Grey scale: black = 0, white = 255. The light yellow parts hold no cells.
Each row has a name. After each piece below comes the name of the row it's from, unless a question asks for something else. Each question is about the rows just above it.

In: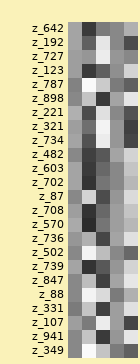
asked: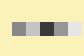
z_941
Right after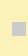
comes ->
[123]
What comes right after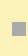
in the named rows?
[44]
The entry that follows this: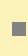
[250]
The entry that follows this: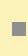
[211]

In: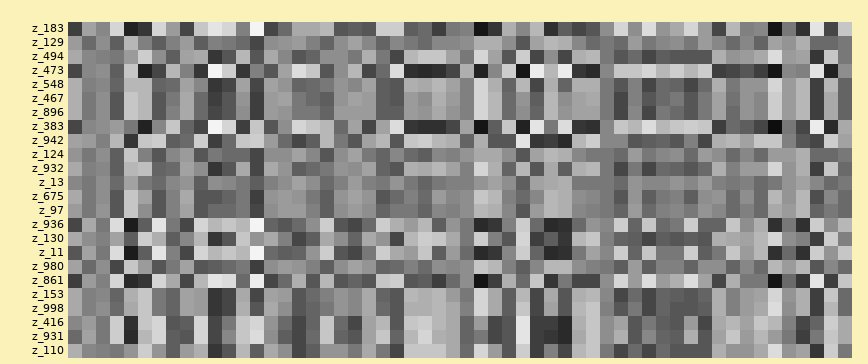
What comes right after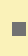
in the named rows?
[148]
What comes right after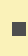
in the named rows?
[135]
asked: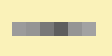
z_675
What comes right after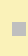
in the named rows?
[100]
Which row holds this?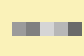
z_467
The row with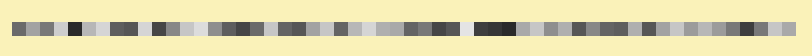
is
z_931

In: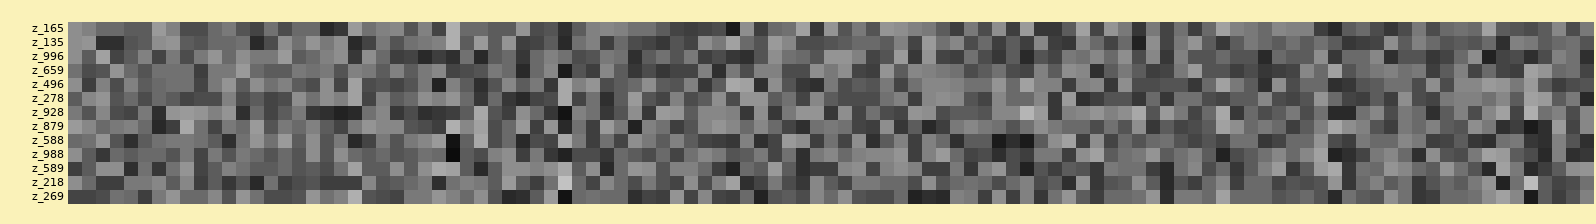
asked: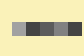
z_996
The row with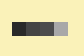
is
z_278
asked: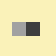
z_588
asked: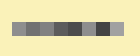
z_496
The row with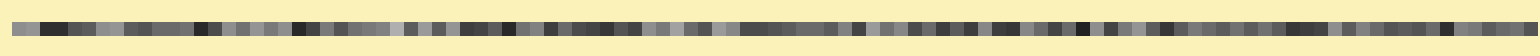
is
z_135
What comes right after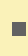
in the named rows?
[168]

